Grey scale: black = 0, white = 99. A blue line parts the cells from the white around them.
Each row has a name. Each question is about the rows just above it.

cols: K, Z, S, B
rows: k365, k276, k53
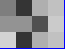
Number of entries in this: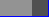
3
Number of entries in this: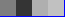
4
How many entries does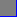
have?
1
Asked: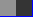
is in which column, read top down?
Z

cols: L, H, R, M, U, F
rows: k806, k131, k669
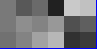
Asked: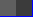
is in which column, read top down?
F
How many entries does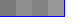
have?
4
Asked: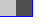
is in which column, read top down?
U
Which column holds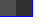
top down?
U

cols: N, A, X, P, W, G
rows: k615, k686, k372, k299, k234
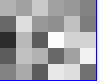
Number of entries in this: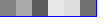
6
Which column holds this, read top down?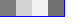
G
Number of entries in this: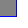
1
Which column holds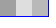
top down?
A
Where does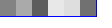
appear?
k234
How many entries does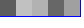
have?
5

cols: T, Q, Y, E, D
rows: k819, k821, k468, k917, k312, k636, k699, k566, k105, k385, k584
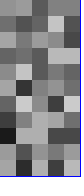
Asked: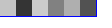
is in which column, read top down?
Q
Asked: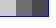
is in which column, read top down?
D
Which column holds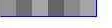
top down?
T
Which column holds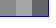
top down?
T
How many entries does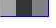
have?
3
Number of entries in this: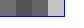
4
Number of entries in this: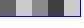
5

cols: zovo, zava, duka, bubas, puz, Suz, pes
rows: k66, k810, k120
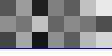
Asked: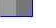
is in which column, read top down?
zava
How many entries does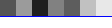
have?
7
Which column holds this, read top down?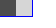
pes
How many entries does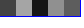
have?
5
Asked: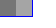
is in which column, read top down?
zava
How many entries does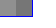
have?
2

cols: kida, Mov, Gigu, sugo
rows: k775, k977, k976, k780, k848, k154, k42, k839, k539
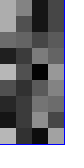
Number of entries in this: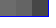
3
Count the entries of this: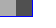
2

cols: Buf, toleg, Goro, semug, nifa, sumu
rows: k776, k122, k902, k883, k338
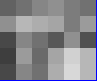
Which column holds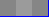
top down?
toleg
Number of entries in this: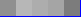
5
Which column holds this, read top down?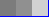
nifa

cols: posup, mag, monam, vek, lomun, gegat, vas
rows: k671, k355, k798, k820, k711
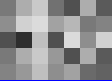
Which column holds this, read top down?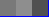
posup
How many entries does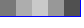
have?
5
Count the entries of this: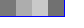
4
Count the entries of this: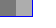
2
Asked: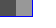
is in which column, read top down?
vek
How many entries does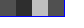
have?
4

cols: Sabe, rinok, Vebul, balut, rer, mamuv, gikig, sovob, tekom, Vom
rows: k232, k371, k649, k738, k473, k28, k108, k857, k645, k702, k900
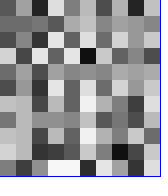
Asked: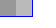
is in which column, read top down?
rinok
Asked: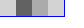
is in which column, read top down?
sovob
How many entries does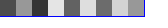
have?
9
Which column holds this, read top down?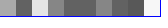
rer
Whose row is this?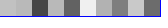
k645
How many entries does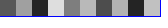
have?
10

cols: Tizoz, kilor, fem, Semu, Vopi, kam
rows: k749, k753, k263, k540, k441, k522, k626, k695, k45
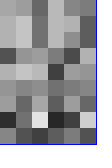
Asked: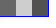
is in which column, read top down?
kam
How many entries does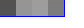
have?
4

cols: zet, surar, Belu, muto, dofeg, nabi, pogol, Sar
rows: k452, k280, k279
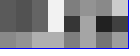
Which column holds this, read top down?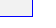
muto
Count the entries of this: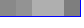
5
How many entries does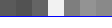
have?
7
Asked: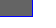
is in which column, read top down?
Belu
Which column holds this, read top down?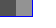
surar

